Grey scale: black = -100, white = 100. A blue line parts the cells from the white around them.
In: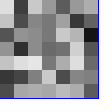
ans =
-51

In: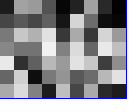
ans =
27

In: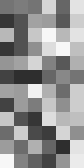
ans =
-3

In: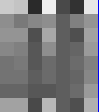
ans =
54

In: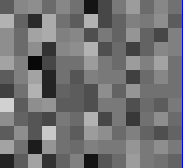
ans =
6
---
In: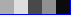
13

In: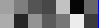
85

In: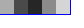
9

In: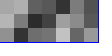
-20

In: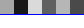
43

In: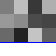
54

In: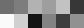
-52

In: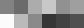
-48
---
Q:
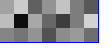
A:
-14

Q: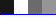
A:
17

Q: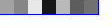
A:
-11

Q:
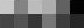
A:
-70

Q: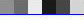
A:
66

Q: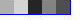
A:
-39

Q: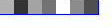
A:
-38

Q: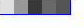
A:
-33

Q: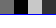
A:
-61

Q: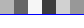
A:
19
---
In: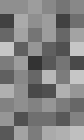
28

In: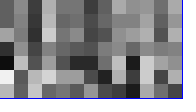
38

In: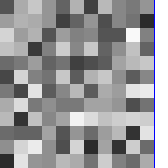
1

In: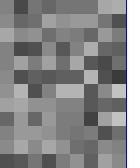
-3

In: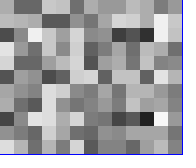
52
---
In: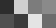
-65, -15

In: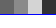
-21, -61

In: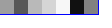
24, 1

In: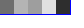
-14, -64

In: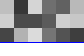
50, -51

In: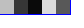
50, -31

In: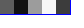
-27, -53

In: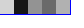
66, 39

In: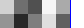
64, -25
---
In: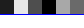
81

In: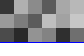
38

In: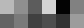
12

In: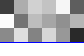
36

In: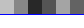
6

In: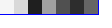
70

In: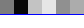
-94

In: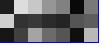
73

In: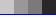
19
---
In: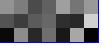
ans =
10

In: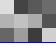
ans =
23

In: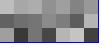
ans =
-55

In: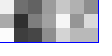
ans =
-51

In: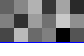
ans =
46

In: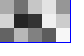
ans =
44
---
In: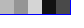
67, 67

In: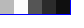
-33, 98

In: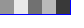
-11, 83

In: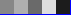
-17, 74

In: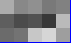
-36, 68

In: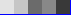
-16, 78

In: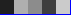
10, 59
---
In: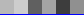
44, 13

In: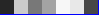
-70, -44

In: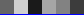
-21, -53

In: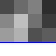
-43, -27

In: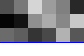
-38, -32

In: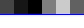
-46, -24

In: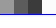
21, 97
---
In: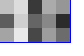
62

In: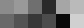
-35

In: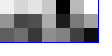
-44

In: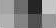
3

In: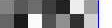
-79

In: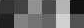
2
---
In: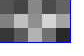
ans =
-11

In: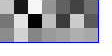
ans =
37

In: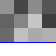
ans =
33

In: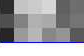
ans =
16

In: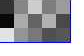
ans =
-37

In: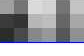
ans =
-32

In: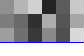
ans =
-38
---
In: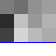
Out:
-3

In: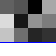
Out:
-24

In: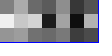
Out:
0

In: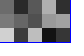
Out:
-15

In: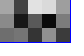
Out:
30

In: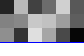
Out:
-72

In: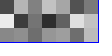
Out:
-42

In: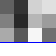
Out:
-24

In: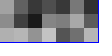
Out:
27
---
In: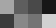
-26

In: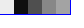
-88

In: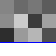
-17

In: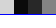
-92

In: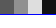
13

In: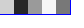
-70

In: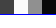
97

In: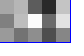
43

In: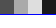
33
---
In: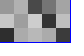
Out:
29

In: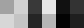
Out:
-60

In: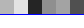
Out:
-37

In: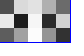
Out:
-16

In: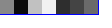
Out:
-17

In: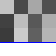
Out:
-37

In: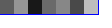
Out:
49

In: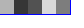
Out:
-2
